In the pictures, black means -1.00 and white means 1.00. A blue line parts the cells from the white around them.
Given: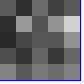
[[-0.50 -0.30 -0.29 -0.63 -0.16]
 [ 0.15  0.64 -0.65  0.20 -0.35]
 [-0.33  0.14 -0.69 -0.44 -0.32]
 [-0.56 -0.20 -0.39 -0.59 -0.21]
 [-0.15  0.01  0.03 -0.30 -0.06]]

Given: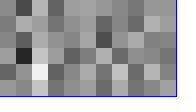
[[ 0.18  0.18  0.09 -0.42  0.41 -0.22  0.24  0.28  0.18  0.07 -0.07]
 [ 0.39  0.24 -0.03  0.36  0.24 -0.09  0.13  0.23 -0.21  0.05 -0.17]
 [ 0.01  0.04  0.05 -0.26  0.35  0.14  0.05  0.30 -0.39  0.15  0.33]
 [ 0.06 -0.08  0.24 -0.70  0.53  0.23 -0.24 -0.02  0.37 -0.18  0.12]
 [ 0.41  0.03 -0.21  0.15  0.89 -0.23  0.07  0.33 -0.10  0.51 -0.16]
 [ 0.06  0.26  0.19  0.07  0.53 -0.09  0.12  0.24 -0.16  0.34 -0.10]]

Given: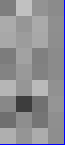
[[ 0.15  0.09 -0.01  0.51]
 [ 0.33  0.12  0.34  0.18]
 [ 0.32  0.11  0.32  0.22]
 [ 0.00  0.09 -0.03  0.27]
 [ 0.02  0.09  0.03  0.20]
 [ 0.46  0.14  0.43  0.18]
 [-0.11  0.17  0.07 -0.52]
 [-0.08  0.12 -0.13  0.11]
 [ 0.35  0.11  0.37  0.17]]

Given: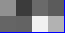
[[-0.17 -0.29  0.14 -0.54]
 [ 0.89  0.40 -0.21 -0.22]]

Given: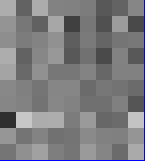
[[-0.22  0.05  0.36 -0.23  0.35  0.02  0.01 -0.03 -0.31]
 [ 0.22 -0.43  0.16 -0.07 -0.24  0.31 -0.50 -0.07 -0.37]
 [-0.08 -0.06  0.11 -0.03  0.03  0.14 -0.26 -0.04 -0.21]
 [ 0.02 -0.31  0.36 -0.23  0.06  0.19 -0.31 -0.11 -0.42]
 [ 0.01  0.01  0.29 -0.18  0.14 -0.07 -0.07  0.03 -0.19]
 [-0.10 -0.16  0.07  0.00 -0.08  0.05  0.05 -0.16 -0.07]
 [ 0.00 -0.33  0.05  0.02 -0.10  0.06  0.02 -0.12 -0.12]
 [-0.16  0.53 -0.63  0.56  0.35  0.36 -0.03  0.21 -0.19]
 [ 0.00  0.17  0.18 -0.09  0.03 -0.11 -0.09  0.08  0.01]
 [-0.16  0.33 -0.08  0.13  0.26 -0.01 -0.08  0.21  0.04]]

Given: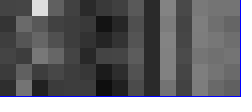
[[-0.09 -0.09 -0.47 -0.46  0.74 -0.25 -0.49 -0.67 -0.55 -0.50 -0.30 -0.67
   0.03 -0.43 -0.05]
 [-0.13 -0.21 -0.59 -0.17 -0.31 -0.49 -0.52 -0.55 -0.85 -0.70 -0.38 -0.67
  -0.03 -0.47 -0.01]
 [-0.07 -0.14 -0.51 -0.33 -0.20 -0.37 -0.52 -0.61 -0.72 -0.60 -0.34 -0.67
   0.03 -0.45 -0.02]
 [-0.12 -0.09 -0.47 -0.52 -0.06 -0.20 -0.47 -0.69 -0.47 -0.46 -0.28 -0.67
   0.01 -0.41 -0.08]
 [-0.09 -0.17 -0.54 -0.25 -0.52 -0.44 -0.52 -0.57 -0.79 -0.65 -0.36 -0.67
   0.01 -0.46 -0.01]
 [-0.18 -0.25 -0.64 -0.09 -0.74 -0.54 -0.52 -0.52 -0.89 -0.75 -0.41 -0.67
  -0.10 -0.48 -0.02]]

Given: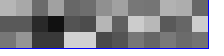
[[ 0.36 -0.19  0.43  0.32 -0.16  0.26 -0.19 -0.14  0.13  0.26 -0.07 -0.08
   0.40]
 [-0.20  0.61 -0.30 -0.30 -0.68 -0.87 -0.35 -0.40  0.43 -0.25  0.60  0.44
  -0.30]
 [-0.16 -0.10 -0.07  0.17 -0.55 -0.55  0.65  0.64 -0.43 -0.34 -0.07 -0.20
  -0.05]]
